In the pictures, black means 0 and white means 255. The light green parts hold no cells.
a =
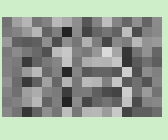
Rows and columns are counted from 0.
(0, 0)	114
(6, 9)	180
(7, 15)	115
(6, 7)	120
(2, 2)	90
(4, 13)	90
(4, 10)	178
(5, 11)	87
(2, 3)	95
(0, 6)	170
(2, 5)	77
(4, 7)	119
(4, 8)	172
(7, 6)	60
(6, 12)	90
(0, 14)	100
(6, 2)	57
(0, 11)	132
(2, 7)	118
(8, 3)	184
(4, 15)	94
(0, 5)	185
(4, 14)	112
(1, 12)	190
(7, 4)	130
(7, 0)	131
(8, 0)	122
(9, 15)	109
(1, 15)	137
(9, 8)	181
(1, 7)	139

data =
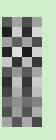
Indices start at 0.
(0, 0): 91
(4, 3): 55
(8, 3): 128
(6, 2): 54
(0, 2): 78
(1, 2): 43
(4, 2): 187
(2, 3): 79
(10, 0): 163
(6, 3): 204
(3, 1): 223
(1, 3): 215

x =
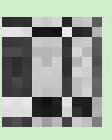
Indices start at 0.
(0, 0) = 45
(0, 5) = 213
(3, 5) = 188
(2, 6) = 46
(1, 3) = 22
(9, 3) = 32
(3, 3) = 181
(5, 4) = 205
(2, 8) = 202
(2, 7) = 195
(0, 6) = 38
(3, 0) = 73
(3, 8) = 183
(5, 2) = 60
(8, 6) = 226
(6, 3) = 200
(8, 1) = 224
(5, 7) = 212
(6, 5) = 198
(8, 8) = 29
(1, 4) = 22
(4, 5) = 206
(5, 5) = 201
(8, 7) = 31
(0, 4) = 200
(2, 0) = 54
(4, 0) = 55
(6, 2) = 60
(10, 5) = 184
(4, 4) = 180
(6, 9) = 102
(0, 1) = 49
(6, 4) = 199
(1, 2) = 219

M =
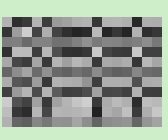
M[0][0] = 178
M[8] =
[204, 82, 66, 161, 57, 162, 180, 197, 207, 58, 172, 186, 176, 44, 189, 185]
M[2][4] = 130
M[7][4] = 180
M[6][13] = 80
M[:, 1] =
[47, 157, 127, 188, 71, 141, 87, 154, 82, 55, 101]
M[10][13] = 102
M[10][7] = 165
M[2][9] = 122
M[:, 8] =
[178, 41, 144, 55, 171, 104, 147, 77, 207, 187, 142]
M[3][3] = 61
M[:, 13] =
[40, 178, 127, 200, 54, 135, 80, 178, 44, 59, 102]
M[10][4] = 119
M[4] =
[168, 71, 60, 165, 57, 181, 160, 183, 171, 57, 170, 166, 173, 54, 184, 166]
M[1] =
[53, 157, 206, 67, 174, 67, 47, 36, 41, 185, 37, 54, 36, 178, 46, 55]
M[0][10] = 179
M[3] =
[49, 188, 187, 61, 184, 80, 50, 48, 55, 201, 69, 59, 57, 200, 64, 64]
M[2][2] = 107
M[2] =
[126, 127, 107, 131, 130, 113, 114, 128, 144, 122, 133, 131, 122, 127, 141, 120]
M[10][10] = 140
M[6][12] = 172
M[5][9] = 139
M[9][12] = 192
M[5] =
[102, 141, 164, 107, 145, 105, 98, 113, 104, 139, 105, 96, 100, 135, 108, 104]
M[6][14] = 171
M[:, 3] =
[179, 67, 131, 61, 165, 107, 156, 75, 161, 182, 134]
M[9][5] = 181
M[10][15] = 163

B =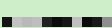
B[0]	20
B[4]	33
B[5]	12

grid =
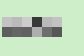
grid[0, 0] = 195
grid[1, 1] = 101
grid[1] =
[93, 101, 97, 174, 110, 87]
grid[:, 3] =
[56, 174]

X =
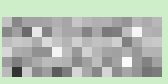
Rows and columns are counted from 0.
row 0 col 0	193
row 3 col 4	145
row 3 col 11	161
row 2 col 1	200
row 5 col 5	92
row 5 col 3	138
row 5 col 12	166
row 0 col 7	198
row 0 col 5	176
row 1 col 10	121
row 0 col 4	165
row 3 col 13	151
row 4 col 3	170
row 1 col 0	135
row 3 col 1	172
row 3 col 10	164
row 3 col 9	182
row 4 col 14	130
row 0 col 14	171
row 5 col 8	168
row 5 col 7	214
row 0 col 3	162
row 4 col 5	182
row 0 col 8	183
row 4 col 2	152
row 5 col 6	124
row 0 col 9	176
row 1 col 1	160
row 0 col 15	183
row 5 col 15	123
